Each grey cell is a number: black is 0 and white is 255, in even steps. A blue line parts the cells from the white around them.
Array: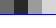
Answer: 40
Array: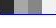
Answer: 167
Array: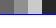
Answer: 144
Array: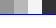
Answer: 184
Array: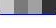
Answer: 122
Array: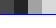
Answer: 36
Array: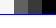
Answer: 97
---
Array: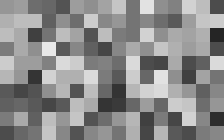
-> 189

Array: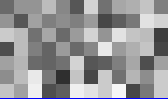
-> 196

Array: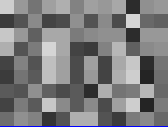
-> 144

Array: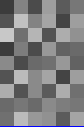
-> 91

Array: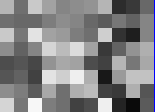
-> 57
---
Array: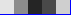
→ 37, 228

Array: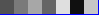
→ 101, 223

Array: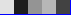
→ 148, 226

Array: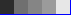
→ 133, 231

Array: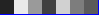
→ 64, 234

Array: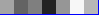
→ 34, 247

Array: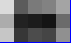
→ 28, 219

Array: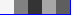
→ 52, 245
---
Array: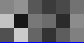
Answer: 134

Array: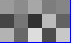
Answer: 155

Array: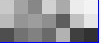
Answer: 201

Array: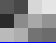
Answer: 86

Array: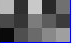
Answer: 186

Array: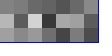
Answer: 130

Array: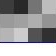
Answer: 60

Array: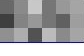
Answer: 104

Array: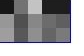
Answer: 23

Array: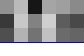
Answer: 145
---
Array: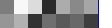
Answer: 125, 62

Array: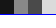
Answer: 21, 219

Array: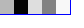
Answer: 184, 248

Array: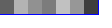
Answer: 97, 61

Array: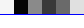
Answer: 245, 224

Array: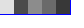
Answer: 225, 56

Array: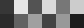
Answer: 55, 29
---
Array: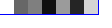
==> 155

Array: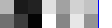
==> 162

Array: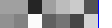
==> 188

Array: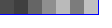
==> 186

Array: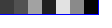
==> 226

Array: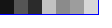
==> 139

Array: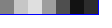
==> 78

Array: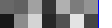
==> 176
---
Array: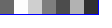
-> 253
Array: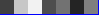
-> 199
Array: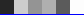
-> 205
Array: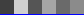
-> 207
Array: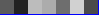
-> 34
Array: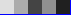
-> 172
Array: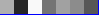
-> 38
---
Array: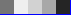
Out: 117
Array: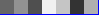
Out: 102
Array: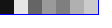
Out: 19
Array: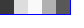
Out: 57
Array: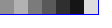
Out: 144
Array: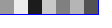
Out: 154
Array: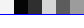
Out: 244
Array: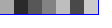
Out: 169
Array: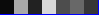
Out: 10
